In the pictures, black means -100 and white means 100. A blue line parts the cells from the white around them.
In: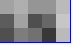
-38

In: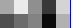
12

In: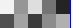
74

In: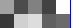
1

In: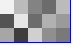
-15

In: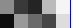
-72
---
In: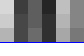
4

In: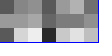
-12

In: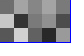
-4

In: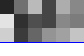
7

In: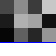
56

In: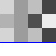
-47

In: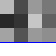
-6
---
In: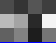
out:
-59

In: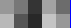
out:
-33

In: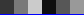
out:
-32

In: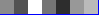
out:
-8

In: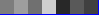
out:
-30

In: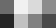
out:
-16

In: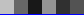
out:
-35

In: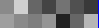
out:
-47

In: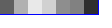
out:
1
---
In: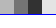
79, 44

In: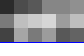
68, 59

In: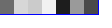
89, 69

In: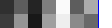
96, 87

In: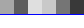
75, 58

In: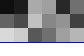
70, 60

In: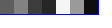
92, 21

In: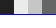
84, 55
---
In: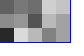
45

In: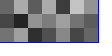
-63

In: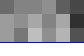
49

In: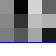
30

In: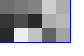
52

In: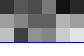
14
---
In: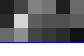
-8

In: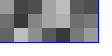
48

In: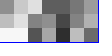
-26

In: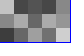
-35

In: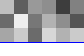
11

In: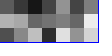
15
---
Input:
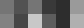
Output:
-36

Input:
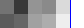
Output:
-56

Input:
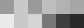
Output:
58

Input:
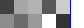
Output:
30

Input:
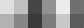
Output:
50

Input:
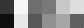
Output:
93

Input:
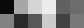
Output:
31

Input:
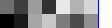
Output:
-51
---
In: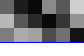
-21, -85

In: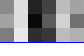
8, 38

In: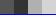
-33, 66

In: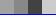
27, 60

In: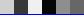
63, -19

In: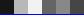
-83, -45

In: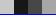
57, 30

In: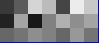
-55, -9

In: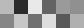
46, 38
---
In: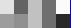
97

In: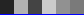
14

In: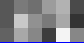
40

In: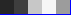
22

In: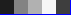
-51

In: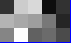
-61
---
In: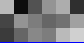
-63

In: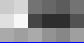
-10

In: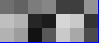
15

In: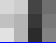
-13

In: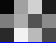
-77

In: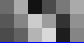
33

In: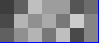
-15

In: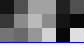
-37

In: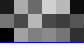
-90
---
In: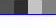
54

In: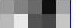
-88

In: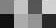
-33

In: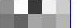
88

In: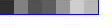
61

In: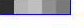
13
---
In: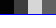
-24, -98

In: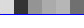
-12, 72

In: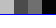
-96, 50

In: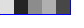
-44, 75

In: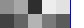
77, -48

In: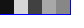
6, -86
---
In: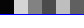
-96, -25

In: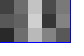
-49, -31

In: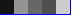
-84, 60

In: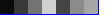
-91, 30

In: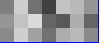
-1, 8

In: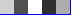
63, 35

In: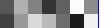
-32, 89

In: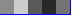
9, -10

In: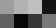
23, -4

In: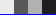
84, -76
